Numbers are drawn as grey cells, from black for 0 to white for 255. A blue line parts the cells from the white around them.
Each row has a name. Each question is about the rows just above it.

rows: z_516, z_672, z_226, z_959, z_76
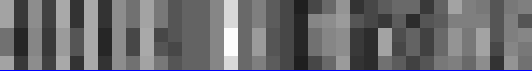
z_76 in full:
[163 57 141 65 169 51 169 51 141 113 163 120 85 99 99 134 217 105 127 92 71 31 71 105 155 51 44 113 92 65 85 120 127 105 141 51 148 113]
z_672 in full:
[163 57 141 65 169 51 169 51 141 113 163 120 85 99 99 134 217 105 127 92 71 38 134 141 155 85 71 57 92 44 85 92 127 127 127 85 127 85]
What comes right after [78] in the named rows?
[99]
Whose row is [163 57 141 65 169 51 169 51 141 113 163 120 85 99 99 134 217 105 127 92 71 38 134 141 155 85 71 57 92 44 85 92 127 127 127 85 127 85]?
z_672
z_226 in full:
[113 38 134 57 155 85 169 38 141 71 169 71 85 99 99 134 253 105 155 85 71 38 113 134 141 57 44 163 78 99 65 105 148 120 163 85 127 134]
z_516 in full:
[163 57 141 65 169 51 169 51 141 113 163 120 85 99 99 134 217 105 127 92 71 31 71 105 148 51 71 92 105 105 57 99 163 127 120 85 120 127]

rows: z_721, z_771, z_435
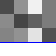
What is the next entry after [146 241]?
[124]
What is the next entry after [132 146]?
[227]
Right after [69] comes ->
[96]
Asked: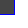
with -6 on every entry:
[63]
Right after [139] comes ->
[69]
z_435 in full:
[132 146 227 82]

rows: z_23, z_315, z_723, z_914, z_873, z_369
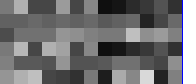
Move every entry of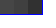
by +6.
[76 70 55]
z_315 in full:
[97 97 105 97 105 97 105 89 97 105 35 70 105]
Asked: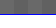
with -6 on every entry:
[99 91 99 91]
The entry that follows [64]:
[49]
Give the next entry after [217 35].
[128]
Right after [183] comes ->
[70]
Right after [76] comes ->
[113]

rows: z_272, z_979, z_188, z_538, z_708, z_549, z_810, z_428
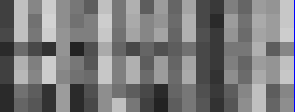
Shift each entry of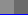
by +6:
[148 113]
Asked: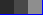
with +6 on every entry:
[48 78 148]
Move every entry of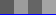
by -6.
[87 150 95 158]
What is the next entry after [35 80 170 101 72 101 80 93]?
[113]
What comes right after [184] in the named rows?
[134]

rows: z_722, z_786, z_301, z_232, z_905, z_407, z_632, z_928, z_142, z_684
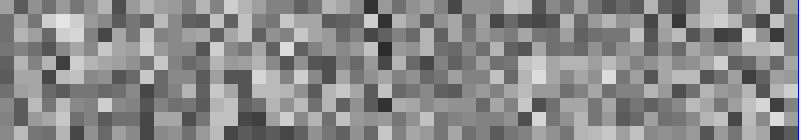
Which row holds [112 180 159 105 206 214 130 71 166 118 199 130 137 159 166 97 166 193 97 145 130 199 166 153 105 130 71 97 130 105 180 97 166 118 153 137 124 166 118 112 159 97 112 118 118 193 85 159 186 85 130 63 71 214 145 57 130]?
z_301
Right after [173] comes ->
[166]
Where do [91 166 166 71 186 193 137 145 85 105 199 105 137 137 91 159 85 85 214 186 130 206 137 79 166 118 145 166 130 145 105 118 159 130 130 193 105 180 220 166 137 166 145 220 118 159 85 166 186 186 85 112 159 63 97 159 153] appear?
z_407
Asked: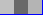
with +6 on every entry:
[199 111 186]
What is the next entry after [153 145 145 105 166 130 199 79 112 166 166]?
[118]
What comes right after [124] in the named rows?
[166]

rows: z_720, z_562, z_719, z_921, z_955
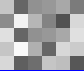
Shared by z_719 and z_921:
[102]
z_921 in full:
[197 250 176 102 216 203]

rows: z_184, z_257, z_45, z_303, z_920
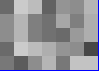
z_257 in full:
[141 181 127 113 167 127 174]
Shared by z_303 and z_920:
[141]
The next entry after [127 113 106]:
[154]

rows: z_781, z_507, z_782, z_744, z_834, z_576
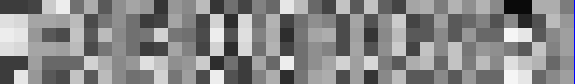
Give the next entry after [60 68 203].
[237]
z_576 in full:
[60 230 151 89 75 195 89 187 137 112 118 210 118 159 75 237 82 60 130 173 45 118 165 173 75 159 53 137 187 89 89 137 89 151 104 104 245 230 104 137 159]
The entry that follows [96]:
[68]

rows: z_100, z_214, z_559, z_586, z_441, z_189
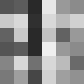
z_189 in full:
[121 159 70 209 159 145]
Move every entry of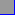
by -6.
[147]
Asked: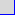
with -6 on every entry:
[210]
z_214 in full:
[201 216 48 216 187 209]
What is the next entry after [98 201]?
[41]
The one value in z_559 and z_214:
[201]
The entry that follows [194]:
[98]

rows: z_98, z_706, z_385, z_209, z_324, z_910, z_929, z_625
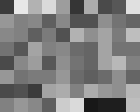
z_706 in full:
[151 129 136 95 136 81 81 143 115 101]
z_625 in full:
[129 151 136 95 204 218 24 30 30 190]
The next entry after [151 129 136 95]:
[136]
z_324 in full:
[74 136 157 87 143 115 101 164 184 129]
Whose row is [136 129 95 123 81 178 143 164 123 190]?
z_385
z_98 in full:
[59 232 178 218 157 53 172 74 87 224]

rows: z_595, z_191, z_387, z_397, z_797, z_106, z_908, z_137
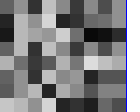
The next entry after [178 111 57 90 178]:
[118]
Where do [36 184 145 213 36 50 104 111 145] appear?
z_191
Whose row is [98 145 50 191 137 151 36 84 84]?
z_106
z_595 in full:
[98 145 50 191 137 57 137 77 145]
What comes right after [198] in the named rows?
[184]

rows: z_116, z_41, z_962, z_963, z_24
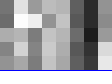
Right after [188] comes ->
[181]
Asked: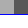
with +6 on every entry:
[179 94]

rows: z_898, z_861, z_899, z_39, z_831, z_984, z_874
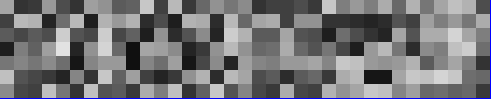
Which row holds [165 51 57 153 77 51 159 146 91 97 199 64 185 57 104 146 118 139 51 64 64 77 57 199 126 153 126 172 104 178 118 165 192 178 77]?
z_898
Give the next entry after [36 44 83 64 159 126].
[153]

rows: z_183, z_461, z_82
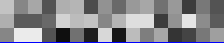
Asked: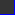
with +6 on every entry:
[58]
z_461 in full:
[175 91 91 105 210 188 195 134 181 222 222 60 146 229 140 91]
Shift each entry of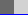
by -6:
[99 204]
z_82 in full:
[134 235 235 83 15 113 30 216 23 188 126 167 52 68 120 159]

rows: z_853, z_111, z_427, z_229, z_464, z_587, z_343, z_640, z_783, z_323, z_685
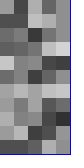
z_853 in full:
[155 71 175 101 143]
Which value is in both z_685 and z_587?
[143]
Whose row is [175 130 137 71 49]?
z_783
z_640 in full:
[155 123 163 87 108]
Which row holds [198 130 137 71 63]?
z_464

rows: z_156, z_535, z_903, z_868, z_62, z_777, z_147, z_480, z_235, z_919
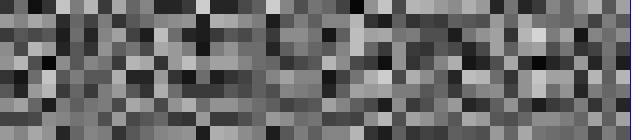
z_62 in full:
[146 181 79 7 140 87 132 116 58 181 167 51 153 189 132 161 161 132 109 102 51 73 87 181 140 73 58 15 146 51 79 132 174 22 37 79 167 51 7 37 58 153 37 109 29]
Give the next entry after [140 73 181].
[153]
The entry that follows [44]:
[102]
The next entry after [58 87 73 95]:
[79]
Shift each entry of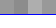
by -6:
[147 134 168 147]
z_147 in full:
[87 37 153 181 58 102 58 124 153 87 51 174 109 58 58 58 87 73 95 79 132 124 116 37 95 161 153 161 124 124 87 102 58 109 132 140 66 146 189 109 146 37 124 102 116]
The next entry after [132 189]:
[102]

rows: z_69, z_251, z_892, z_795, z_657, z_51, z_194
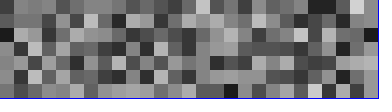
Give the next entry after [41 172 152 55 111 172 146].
[172]
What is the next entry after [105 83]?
[63]
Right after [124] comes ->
[132]

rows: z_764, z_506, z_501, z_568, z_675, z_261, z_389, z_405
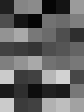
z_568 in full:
[65 59 52 78 85 100]
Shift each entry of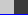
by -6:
[197 53]
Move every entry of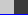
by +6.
[209 65]
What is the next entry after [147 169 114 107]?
[120]

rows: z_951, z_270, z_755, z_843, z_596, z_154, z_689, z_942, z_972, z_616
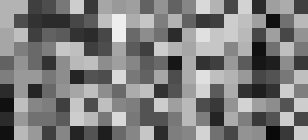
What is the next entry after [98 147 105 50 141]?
[185]
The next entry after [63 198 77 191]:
[134]

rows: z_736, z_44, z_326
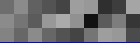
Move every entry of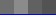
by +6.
[116 145 103 89]
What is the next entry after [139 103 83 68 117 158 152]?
[75]
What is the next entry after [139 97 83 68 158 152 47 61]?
[165]
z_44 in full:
[139 117 91 152 171 145 17 91 125 54]
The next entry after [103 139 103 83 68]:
[117]
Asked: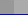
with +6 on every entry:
[158 177]
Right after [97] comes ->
[83]

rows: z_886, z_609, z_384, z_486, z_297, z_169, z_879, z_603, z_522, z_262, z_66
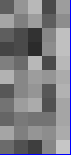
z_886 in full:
[94 149 184 74 157]
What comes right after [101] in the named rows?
[121]
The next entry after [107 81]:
[62]
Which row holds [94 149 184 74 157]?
z_886

